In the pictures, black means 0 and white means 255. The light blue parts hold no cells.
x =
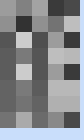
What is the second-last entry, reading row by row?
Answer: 137
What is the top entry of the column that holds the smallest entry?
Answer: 129
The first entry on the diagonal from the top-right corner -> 73
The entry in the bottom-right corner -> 73
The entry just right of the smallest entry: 144
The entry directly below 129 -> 50
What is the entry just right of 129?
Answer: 163
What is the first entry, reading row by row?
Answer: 156
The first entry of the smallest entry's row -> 144
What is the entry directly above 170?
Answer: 115
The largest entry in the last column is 190
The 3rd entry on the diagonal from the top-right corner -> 79

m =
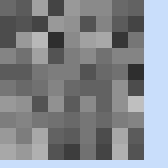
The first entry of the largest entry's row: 153
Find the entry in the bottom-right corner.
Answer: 83
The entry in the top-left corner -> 105
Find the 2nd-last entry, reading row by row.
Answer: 176
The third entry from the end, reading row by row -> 68
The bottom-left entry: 168
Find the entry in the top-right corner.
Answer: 98
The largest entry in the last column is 191
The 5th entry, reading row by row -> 153
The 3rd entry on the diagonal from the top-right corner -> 168
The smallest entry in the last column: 46
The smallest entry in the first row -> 68
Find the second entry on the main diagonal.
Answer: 83
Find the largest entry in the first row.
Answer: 161
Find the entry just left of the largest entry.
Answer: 145
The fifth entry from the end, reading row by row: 61
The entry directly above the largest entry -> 76

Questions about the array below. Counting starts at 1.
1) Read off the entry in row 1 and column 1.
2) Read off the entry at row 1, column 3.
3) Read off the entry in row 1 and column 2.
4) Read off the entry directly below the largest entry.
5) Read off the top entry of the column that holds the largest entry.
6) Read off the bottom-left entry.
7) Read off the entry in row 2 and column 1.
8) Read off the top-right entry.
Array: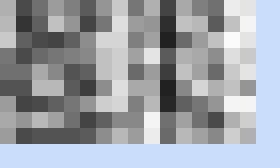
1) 176
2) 111
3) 74
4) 221
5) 236
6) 155
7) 184
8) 229

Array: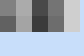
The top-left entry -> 129
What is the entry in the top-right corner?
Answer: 207

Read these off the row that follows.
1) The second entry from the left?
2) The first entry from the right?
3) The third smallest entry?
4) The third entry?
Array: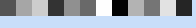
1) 166
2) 37
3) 51
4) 205

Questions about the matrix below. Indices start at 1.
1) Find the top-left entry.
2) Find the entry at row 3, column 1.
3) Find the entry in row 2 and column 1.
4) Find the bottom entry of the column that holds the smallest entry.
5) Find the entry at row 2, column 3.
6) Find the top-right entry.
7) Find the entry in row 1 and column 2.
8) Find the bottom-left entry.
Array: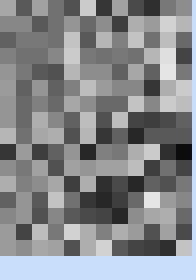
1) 167
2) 97
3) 135
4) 195
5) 89
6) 141
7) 89
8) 155

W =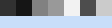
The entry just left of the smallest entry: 49
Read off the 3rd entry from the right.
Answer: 242
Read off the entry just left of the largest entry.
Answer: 153

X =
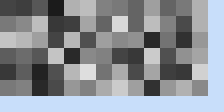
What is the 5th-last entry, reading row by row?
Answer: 159
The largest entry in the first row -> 189
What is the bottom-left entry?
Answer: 121
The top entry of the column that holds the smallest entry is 27
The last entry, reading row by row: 137
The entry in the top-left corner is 68
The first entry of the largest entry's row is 56
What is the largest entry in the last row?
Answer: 203
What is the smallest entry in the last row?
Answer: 41
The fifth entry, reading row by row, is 177
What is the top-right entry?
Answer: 177
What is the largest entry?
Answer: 222
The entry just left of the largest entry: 183
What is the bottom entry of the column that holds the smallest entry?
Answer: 74
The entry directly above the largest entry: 137
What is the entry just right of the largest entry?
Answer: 115
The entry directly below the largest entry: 129
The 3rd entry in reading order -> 87
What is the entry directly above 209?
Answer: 165
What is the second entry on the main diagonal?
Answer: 137
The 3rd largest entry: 209
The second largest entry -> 216

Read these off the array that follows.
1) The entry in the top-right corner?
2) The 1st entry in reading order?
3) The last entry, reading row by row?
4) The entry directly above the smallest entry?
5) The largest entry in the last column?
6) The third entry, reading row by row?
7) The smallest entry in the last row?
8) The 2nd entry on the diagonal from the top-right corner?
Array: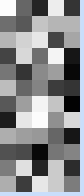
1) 52
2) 252
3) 124
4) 52
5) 216
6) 36
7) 60
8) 181
